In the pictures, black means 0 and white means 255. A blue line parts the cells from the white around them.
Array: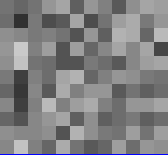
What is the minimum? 49
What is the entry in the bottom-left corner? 135
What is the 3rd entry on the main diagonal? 121
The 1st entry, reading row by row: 115
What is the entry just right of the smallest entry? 121
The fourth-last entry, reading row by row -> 158
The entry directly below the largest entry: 194
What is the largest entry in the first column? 150
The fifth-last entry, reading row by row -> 102
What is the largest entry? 201
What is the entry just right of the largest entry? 128
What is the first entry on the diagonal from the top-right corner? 158
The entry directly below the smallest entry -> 135
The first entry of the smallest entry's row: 109
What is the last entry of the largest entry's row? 70
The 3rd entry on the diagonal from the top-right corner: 171
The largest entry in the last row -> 194
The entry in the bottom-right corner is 143
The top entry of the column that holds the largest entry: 102
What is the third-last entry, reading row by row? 109
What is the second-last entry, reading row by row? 150
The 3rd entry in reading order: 115
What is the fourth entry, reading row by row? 150
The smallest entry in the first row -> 89
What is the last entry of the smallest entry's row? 150

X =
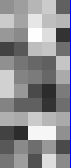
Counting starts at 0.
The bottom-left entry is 117
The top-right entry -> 96
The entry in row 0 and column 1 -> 158
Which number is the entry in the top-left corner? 144
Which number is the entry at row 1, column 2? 230
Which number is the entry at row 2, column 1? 138
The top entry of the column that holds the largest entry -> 182
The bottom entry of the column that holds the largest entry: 80
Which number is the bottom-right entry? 138
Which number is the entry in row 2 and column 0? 152
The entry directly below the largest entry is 190

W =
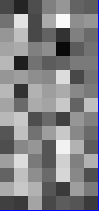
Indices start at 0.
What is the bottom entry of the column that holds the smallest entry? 92
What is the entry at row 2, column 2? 72
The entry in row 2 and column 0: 150
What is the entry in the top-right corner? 92
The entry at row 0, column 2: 78
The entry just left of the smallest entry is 142
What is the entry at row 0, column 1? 36
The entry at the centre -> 164
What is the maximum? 250
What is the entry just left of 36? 72
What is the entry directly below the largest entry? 50
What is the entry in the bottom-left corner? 64
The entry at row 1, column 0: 114
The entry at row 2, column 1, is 192
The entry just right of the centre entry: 200
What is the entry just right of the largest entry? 142

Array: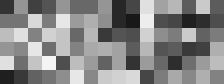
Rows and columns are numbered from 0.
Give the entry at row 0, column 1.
149
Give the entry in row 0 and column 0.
51
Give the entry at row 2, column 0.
189
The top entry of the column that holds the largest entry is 84
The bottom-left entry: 31
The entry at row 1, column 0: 116
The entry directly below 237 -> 209
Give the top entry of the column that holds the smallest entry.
70
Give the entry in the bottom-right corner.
130
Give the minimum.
24
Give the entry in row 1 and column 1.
116
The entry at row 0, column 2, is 64
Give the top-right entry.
92
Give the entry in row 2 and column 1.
224
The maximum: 244
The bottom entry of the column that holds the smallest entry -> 217
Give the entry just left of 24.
39
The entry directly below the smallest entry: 78

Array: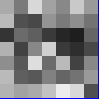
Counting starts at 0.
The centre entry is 208
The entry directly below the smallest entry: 46
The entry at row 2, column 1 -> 107
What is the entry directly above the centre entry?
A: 58
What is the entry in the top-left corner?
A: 170
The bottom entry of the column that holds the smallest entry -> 216
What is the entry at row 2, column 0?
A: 52
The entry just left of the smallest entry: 38
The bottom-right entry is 80
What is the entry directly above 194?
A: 129
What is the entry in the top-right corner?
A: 154
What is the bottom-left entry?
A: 178
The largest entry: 236
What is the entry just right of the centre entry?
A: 58
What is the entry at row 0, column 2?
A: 216

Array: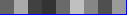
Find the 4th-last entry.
192
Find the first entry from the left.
100
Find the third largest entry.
154

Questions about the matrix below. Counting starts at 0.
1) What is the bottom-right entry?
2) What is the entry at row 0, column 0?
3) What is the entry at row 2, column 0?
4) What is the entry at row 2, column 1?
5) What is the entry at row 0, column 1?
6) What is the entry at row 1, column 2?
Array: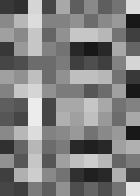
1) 228
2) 56
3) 160
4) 137
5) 48
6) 220

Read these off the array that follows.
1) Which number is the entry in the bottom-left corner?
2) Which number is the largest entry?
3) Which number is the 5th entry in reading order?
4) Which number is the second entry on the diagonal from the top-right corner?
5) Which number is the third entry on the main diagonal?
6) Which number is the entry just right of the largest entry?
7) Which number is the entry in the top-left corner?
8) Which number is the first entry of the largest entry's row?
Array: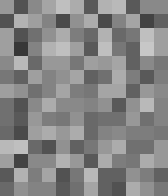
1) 105
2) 199
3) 191
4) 67
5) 112
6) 159
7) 152
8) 159
